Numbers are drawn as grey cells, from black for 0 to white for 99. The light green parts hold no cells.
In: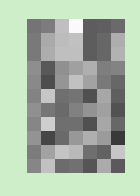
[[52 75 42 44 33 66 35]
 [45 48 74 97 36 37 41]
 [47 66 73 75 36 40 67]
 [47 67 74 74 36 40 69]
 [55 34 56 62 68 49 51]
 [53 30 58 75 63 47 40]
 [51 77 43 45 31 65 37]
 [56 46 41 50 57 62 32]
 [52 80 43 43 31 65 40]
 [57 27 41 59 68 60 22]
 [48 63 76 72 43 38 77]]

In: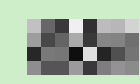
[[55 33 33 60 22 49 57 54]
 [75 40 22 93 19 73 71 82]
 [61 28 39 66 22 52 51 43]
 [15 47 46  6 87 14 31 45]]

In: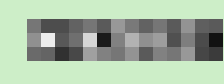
[[41 39 19 28 62 50 46 57 35 50 46 59 27 23]
 [46 30 30 38 46 35 59 47 38 46 35 57 37 35]
 [56 92 34 43 83 10 50 69 56 61 31 49 29  7]]

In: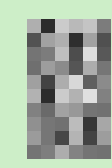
[[45 49 67 51 45 44]
 [68 17 79 72 76 48]
 [32 63 68 18 63 31]
 [45 48 74 30 86 34]
 [43 61 54 33 67 46]
 [62 26 67 84 37 54]
 [69 17 79 69 87 50]
 [50 41 63 59 45 44]
 [56 46 44 73 21 65]
 [60 46 27 70 26 61]]

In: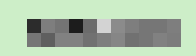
[[46 37 50 50 44 49 52 44 46 50 48]
 [17 49 45 11 42 82 54 49 46 46 49]]

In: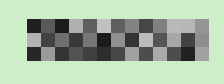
[[15 60 20 32 25 18 28 62 30 66 30 13 63]
 [12 35 11 68 37 75 37 51 27 50 72 71 58]
 [69 26 43 22 46 11 56 20 73 33 65 26 55]]
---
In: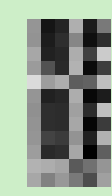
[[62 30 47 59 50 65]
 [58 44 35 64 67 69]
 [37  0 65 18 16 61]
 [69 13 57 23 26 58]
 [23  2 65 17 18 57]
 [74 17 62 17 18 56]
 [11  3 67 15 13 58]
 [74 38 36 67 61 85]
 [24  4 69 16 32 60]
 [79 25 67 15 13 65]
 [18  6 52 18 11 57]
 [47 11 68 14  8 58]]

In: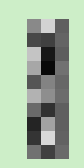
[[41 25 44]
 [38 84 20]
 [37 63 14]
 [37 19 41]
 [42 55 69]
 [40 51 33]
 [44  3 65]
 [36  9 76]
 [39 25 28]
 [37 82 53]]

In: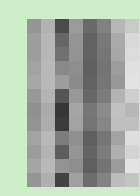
[[76 73 51 42 62 26 68 58]
 [88 60 45 37 55 57 72 64]
 [82 68 48 39 58 36 70 60]
 [86 63 46 37 56 48 72 63]
 [74 74 52 45 63 23 67 57]
 [71 75 54 46 64 21 66 56]
 [80 70 48 40 59 33 70 59]
 [88 59 46 38 54 61 72 65]
 [87 61 45 37 55 53 72 63]
 [85 65 46 38 57 44 71 61]
 [84 66 47 38 58 40 71 61]
 [78 71 50 41 60 29 69 58]]

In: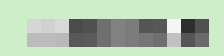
[[41 33 75 43 46 48 50 43 35 34 72 73 73]
 [31 18 95 34 33 48 50 43 31 29 84 81 83]]

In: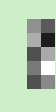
[[53 31]
 [99 47]
 [66 31]
 [11 67]
 [35 56]]

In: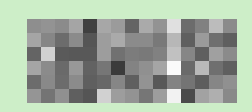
[[53 68 63 29 94 61 46 57 61 81 33 37 56 45 58]
 [56 52 36 45 51 34 57 37 52 40 37 54 42 53 42]
 [37 43 72 41 97 64 56 51 23 46 38 59 41 54 64]
 [54 62 37 52 75 50 47 48 44 61 34 34 35 81 39]
 [37 43 60 37 71 47 54 54 66 61 33 54 42 52 64]
 [54 73 50 42 87 57 66 39 60 65 25 64 54 57 55]]
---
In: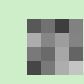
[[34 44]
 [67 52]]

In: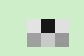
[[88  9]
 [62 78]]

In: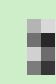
[[70 84]
 [44 15]]

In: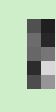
[[31 12]
 [42 15]]

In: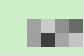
[[63 79]
 [62 24]]

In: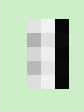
[[88 94]
 [69 86]]

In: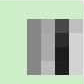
[[52 64]
 [52 66]]

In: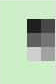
[[12 28]
 [37 45]]
